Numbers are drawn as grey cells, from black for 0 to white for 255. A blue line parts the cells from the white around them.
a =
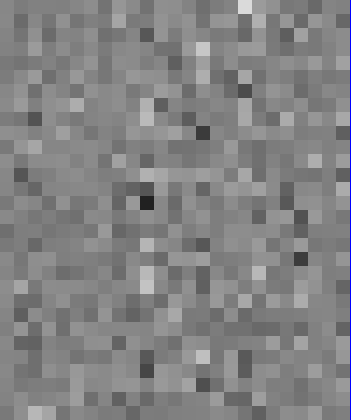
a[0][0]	135
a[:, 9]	[138, 122, 133, 139, 139, 151, 121, 130, 142, 150, 129, 135, 143, 98, 153, 131, 113, 119, 137, 143, 138, 109, 99, 135, 144, 134, 137, 149, 130, 103]
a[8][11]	137
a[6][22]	123
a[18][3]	144
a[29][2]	183
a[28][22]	123
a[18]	[137, 119, 142, 144, 127, 129, 127, 122, 114, 137, 127, 106, 150, 148, 157, 123, 126, 129, 146, 145, 119, 60, 134, 128, 149]
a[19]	[133, 122, 141, 129, 109, 116, 125, 135, 108, 143, 184, 142, 107, 127, 98, 136, 120, 136, 184, 119, 125, 139, 149, 126, 128]
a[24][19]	156
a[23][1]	148
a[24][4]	125
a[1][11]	147
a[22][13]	122
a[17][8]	123
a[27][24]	154
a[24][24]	154
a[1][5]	117
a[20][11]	136
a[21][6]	120
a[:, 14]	[111, 115, 134, 199, 159, 174, 142, 127, 132, 59, 119, 125, 158, 101, 131, 146, 135, 87, 157, 98, 96, 124, 123, 113, 141, 191, 116, 79, 132, 130]
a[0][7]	115
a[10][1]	149
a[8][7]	135
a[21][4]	144
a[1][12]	138
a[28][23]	134
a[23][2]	109
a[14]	[121, 140, 134, 112, 145, 119, 123, 143, 101, 153, 33, 136, 106, 145, 131, 121, 140, 126, 116, 129, 88, 143, 145, 134, 147]
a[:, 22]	[105, 150, 121, 121, 153, 127, 123, 118, 150, 128, 136, 174, 116, 138, 145, 153, 127, 119, 134, 149, 146, 135, 133, 129, 129, 132, 157, 130, 123, 154]
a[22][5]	127
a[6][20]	139
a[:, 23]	[132, 138, 134, 130, 132, 120, 136, 123, 136, 129, 128, 131, 127, 126, 134, 131, 128, 124, 128, 126, 128, 134, 134, 140, 134, 123, 131, 136, 134, 122]
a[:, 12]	[142, 138, 124, 113, 95, 121, 147, 133, 123, 160, 114, 130, 150, 120, 106, 114, 145, 134, 150, 107, 121, 152, 168, 141, 112, 129, 145, 146, 119, 128]

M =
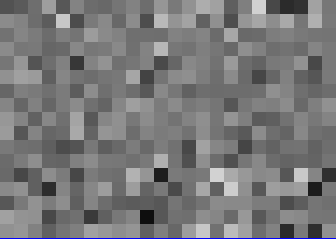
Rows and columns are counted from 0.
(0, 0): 82
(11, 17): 118
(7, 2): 129
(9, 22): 112
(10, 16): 125
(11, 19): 108
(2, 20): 129
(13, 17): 144
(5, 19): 102
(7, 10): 146
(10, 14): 162
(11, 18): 136
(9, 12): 127
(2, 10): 111
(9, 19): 110
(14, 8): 95
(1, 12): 148
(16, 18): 109
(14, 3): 124
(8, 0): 151
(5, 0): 145
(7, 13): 120
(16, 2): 129
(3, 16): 104
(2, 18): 107
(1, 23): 121
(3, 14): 127
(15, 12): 113
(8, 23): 132
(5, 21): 98
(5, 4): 134
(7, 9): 159
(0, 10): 109
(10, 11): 125
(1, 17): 150
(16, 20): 42
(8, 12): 115
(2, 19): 125
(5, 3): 95

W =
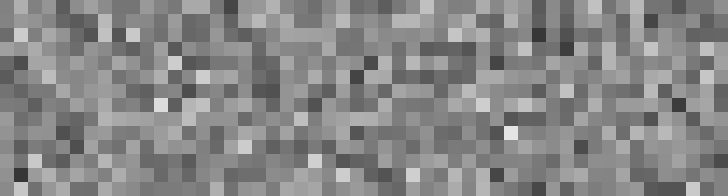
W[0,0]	129
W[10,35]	110
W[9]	[147, 127, 146, 145, 80, 98, 149, 154, 125, 122, 144, 156, 173, 112, 143, 101, 137, 168, 158, 120, 162, 118, 134, 145, 168, 85, 124, 112, 114, 127, 145, 108, 104, 142, 114, 83, 228, 134, 128, 138, 150, 129, 123, 173, 109, 181, 152, 185, 157, 128, 106, 134]
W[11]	[152, 117, 201, 109, 92, 142, 125, 181, 142, 149, 105, 107, 117, 91, 130, 138, 140, 122, 118, 134, 124, 112, 208, 128, 86, 98, 102, 158, 127, 141, 156, 165, 126, 156, 120, 131, 131, 133, 121, 107, 149, 116, 142, 141, 145, 113, 129, 143, 162, 136, 104, 75]
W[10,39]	139
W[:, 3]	[149, 133, 168, 144, 165, 189, 121, 129, 146, 145, 115, 109, 177, 151]
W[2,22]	160
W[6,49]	136
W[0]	[129, 175, 129, 149, 92, 141, 160, 139, 117, 117, 153, 132, 120, 169, 169, 118, 70, 148, 152, 178, 135, 123, 111, 135, 159, 109, 116, 93, 120, 142, 192, 139, 127, 129, 172, 136, 161, 148, 90, 138, 105, 150, 193, 116, 145, 184, 116, 115, 86, 118, 118, 143]
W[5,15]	158
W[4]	[105, 78, 165, 165, 135, 159, 142, 125, 166, 146, 117, 148, 205, 86, 95, 119, 119, 137, 97, 104, 166, 129, 143, 123, 152, 142, 75, 180, 117, 183, 143, 164, 117, 107, 146, 69, 122, 126, 118, 165, 145, 142, 100, 180, 149, 124, 138, 131, 159, 121, 103, 161]
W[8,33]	130
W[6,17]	142
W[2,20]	164
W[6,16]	102
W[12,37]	128
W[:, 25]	[109, 135, 116, 117, 142, 68, 108, 104, 176, 85, 145, 98, 151, 154]
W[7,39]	124
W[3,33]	85
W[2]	[108, 204, 127, 168, 147, 105, 84, 193, 85, 201, 127, 112, 149, 103, 107, 151, 110, 94, 117, 135, 164, 162, 160, 157, 121, 116, 153, 138, 141, 138, 146, 128, 197, 159, 177, 117, 124, 135, 55, 124, 81, 117, 108, 136, 109, 165, 121, 150, 133, 98, 101, 102]
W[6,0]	115
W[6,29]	154
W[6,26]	138
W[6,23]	95
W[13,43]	131
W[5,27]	169

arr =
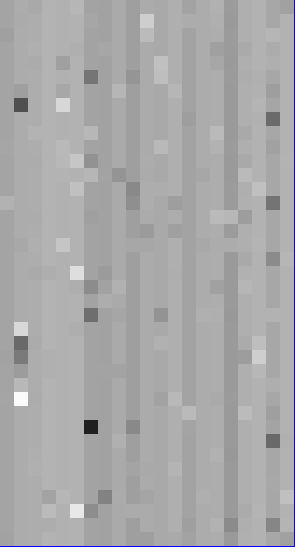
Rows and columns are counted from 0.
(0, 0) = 164
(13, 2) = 173
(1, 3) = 179
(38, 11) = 169
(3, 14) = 172
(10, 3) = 179
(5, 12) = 175
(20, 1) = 172
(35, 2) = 173
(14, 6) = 163
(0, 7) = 162
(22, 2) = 173
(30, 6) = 32
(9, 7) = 162
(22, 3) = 179
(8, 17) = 175
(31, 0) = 164
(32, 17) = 175
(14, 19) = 116
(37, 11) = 169
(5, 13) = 163
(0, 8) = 170
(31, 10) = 171
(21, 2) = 173
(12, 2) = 173
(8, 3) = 179
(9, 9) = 159
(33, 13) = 163
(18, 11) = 169
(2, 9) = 159
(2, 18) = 178
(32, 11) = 169
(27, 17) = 175
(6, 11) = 169
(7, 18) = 180
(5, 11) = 190
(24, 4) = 177
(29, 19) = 159
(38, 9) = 159

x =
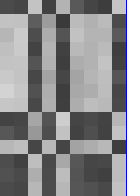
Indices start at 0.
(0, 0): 75
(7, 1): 195
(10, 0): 183
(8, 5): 69
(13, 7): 73
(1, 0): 194
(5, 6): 181
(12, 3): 75
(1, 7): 187
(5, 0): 201
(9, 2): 152
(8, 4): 206
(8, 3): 84
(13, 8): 194
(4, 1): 196
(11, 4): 168
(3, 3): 180
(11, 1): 65
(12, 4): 189
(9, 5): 66
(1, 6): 177
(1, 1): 193
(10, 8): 62
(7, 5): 173
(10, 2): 70
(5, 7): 190
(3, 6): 178
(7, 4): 63
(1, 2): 93
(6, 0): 211
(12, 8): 189
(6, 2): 81
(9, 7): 66
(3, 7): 187

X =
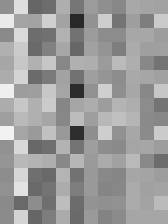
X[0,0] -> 143
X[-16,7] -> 143
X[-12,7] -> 155
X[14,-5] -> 144
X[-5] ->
[149, 184, 179, 174, 136, 182, 154, 171, 161, 185, 137, 108]
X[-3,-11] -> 227
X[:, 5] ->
[118, 40, 114, 103, 176, 114, 43, 165, 188, 46, 116, 182, 114, 125, 108, 106]
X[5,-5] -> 149
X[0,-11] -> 222
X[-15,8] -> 116
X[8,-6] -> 158
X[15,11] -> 166
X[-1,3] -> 125
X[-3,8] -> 135
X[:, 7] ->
[143, 206, 140, 148, 155, 149, 207, 157, 184, 206, 141, 171, 137, 133, 144, 131]
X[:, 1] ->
[222, 164, 218, 203, 199, 212, 157, 199, 185, 165, 216, 184, 214, 227, 105, 211]
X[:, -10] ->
[102, 163, 109, 106, 177, 107, 158, 176, 175, 154, 104, 179, 111, 106, 141, 102]
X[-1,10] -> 166
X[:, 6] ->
[155, 146, 155, 161, 174, 159, 145, 173, 158, 142, 158, 154, 153, 153, 147, 154]
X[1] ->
[234, 164, 163, 208, 163, 40, 146, 206, 116, 158, 126, 202]
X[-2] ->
[138, 105, 141, 111, 189, 108, 147, 144, 145, 171, 163, 187]
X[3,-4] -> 126
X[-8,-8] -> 135
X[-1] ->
[139, 211, 102, 125, 171, 106, 154, 131, 139, 166, 166, 166]
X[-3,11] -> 163
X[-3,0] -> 145
